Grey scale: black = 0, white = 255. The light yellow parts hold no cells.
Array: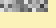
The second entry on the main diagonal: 195
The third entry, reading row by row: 195
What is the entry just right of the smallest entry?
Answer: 169
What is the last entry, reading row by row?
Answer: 101
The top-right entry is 101
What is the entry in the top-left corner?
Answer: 181
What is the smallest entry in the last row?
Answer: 88
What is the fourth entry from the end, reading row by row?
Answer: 227
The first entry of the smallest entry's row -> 88
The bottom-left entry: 227
